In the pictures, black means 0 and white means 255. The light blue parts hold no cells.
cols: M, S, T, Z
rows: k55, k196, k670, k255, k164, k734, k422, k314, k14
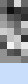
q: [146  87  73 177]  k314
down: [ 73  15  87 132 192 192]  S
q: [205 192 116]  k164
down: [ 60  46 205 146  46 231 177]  Z
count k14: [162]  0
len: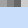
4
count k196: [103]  0

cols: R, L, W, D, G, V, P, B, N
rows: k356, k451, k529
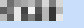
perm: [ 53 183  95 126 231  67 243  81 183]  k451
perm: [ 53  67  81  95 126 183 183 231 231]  k529
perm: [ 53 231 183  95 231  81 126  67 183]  k529
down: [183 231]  N

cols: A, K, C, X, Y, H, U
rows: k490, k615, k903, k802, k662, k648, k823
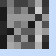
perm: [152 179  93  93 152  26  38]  k662
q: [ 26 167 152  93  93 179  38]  k823
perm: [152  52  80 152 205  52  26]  k648
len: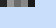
5
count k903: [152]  5
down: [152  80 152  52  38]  U
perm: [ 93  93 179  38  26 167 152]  k823

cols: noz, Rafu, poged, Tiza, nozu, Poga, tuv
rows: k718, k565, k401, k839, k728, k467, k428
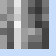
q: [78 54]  k565
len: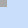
1

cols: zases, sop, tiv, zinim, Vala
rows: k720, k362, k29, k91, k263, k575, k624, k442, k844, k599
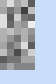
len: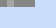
5
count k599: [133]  4
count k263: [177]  2

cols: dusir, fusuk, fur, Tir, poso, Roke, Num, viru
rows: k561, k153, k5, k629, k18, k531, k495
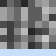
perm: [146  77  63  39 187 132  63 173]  k18
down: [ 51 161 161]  dusir
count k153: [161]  2
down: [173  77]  dusir
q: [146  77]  k495
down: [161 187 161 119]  Num

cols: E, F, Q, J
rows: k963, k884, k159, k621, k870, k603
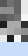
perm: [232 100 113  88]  k963
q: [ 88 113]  k963
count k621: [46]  1
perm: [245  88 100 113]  k159
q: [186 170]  k870
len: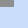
2

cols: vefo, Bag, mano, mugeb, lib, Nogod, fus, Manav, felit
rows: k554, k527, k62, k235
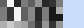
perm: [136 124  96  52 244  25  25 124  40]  k62
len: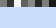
8
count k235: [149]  2
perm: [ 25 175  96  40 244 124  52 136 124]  k527
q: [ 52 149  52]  k235
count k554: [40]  2

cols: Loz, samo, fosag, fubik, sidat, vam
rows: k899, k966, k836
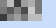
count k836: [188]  2
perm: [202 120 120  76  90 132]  k966
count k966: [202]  1
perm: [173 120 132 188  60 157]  k899

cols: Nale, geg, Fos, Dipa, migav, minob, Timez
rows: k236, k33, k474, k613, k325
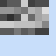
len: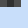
3
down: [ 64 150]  Nale
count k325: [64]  2
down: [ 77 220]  Timez
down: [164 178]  minob
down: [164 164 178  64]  minob
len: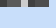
7

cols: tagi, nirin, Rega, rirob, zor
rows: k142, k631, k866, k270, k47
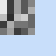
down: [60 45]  nirin
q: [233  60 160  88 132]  k142

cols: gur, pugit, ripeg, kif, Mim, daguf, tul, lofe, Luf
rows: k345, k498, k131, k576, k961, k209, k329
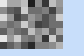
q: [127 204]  k576
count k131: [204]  1
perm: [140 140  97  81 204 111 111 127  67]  k498
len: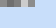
5
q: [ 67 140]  k498
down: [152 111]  pugit

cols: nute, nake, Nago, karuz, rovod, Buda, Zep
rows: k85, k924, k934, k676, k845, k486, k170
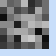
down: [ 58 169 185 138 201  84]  rovod
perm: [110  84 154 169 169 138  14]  k845
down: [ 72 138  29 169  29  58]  Nago

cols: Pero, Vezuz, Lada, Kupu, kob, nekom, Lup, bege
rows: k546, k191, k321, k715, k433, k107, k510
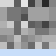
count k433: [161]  3
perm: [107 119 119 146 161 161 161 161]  k191
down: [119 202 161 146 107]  Vezuz
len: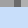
4

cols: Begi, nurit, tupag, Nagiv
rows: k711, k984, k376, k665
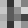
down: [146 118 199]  tupag
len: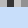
4

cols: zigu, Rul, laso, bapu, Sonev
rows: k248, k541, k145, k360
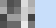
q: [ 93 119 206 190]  k541
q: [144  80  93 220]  k248
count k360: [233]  1
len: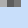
3

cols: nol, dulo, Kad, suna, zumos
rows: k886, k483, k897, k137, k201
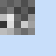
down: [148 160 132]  zumos
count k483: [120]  1
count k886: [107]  3
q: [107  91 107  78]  k886
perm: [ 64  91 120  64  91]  k483
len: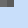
2
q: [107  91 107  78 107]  k886

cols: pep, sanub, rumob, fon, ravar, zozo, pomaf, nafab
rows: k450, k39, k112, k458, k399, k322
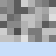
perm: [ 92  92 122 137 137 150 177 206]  k450
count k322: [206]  0
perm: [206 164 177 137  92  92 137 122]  k39
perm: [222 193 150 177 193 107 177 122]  k112
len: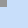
1
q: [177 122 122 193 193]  k399
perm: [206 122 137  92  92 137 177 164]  k39

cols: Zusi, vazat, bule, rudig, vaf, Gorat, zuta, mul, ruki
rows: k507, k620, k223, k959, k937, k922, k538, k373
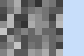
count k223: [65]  4
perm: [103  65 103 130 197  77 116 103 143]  k538
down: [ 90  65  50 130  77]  rudig

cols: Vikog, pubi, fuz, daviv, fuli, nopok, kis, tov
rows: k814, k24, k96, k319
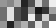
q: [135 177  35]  k814
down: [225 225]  pubi

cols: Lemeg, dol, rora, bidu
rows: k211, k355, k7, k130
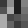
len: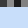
4
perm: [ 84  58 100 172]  k130
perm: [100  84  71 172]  k7

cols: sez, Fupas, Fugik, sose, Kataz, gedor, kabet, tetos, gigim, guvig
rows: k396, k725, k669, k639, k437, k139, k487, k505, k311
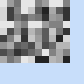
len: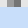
4
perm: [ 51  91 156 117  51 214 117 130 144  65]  k669
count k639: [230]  5
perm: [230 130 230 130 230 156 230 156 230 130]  k639
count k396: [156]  2

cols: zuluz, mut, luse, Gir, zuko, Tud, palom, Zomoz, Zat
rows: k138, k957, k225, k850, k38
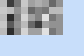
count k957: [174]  0
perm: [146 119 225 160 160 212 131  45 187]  k38

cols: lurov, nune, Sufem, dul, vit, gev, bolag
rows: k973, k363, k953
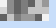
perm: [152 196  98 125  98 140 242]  k973
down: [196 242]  bolag
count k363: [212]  1

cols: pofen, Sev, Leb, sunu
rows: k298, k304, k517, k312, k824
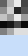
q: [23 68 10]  k312
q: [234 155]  k517
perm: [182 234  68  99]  k298
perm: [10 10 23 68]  k312
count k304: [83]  1

